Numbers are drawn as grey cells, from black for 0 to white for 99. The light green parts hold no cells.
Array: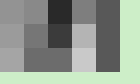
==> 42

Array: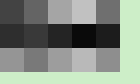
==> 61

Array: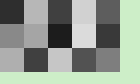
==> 77

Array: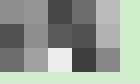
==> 92

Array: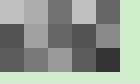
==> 60

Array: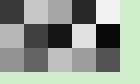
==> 74
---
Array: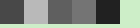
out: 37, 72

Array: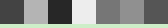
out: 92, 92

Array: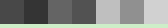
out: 32, 81

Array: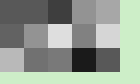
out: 86, 86

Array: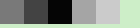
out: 2, 79

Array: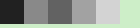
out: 38, 82

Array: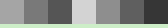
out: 82, 82

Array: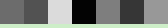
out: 1, 85
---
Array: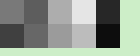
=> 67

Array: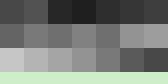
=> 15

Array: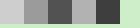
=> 32

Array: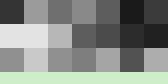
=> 43

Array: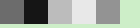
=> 73

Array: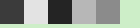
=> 14

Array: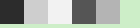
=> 94

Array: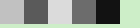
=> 85

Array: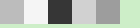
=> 21

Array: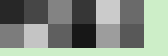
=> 51
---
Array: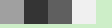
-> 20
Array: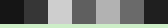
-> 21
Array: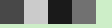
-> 79
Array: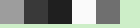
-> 22
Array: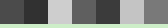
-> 19
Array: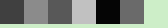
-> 54
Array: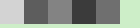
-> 36
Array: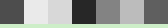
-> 91
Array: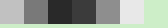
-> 47
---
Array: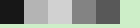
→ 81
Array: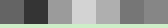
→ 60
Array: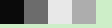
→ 90
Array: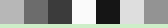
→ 23
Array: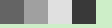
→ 87
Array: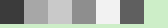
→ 78
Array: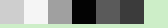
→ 62
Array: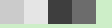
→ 24
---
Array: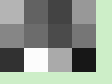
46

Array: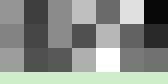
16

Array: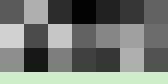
42

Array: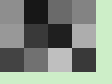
67

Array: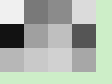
33

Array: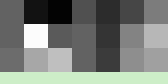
71
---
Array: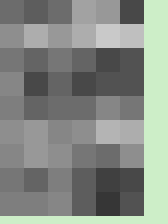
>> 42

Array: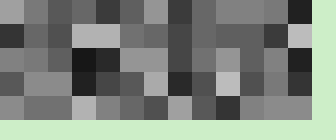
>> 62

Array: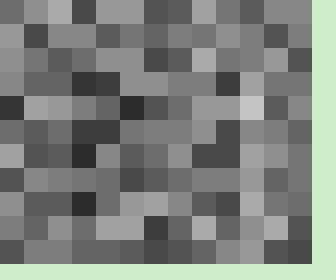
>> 42

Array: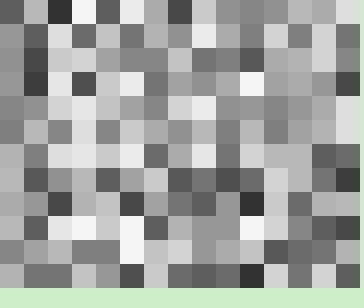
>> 37

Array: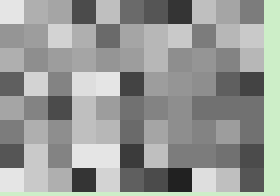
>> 89

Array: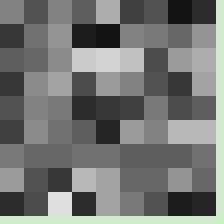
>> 50

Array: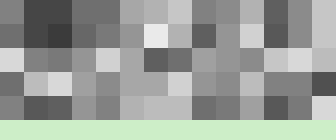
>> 50
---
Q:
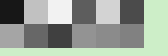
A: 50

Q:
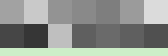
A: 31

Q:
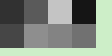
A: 44

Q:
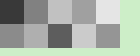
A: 58

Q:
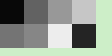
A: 14

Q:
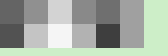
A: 62

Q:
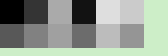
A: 58
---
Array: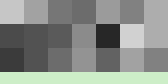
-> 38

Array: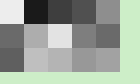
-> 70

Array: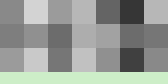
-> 56

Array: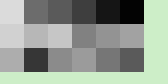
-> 60

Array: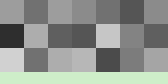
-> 29

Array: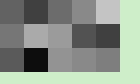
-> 57

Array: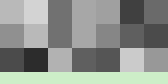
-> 33
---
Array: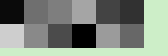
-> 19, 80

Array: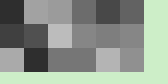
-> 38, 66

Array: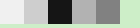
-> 50, 93

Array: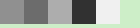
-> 93, 56

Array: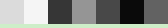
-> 38, 85

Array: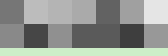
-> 89, 53
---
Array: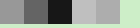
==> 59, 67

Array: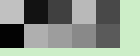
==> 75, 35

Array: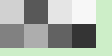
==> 81, 20

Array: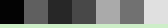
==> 1, 87

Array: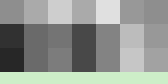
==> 55, 63

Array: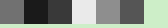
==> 44, 33

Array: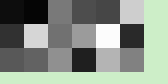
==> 5, 50

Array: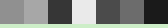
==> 56, 10
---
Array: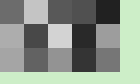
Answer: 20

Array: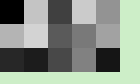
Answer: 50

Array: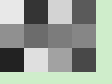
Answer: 63

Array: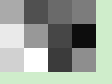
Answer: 23

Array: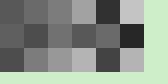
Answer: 26

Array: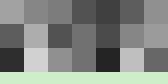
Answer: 74
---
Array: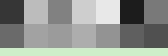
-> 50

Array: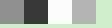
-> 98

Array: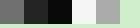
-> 4

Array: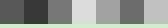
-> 46

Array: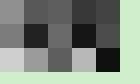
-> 37

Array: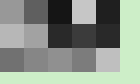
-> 8

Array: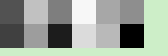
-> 49
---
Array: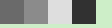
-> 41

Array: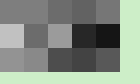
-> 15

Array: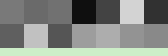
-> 19

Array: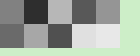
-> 31

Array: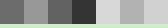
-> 38

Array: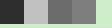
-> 42

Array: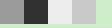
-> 60

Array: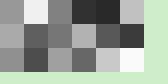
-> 19
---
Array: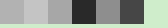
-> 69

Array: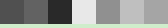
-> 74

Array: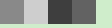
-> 53

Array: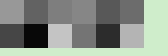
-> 70

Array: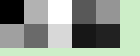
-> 84

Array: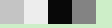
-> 76

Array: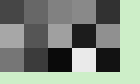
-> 65

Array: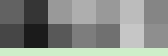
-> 73

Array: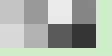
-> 84

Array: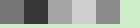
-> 64
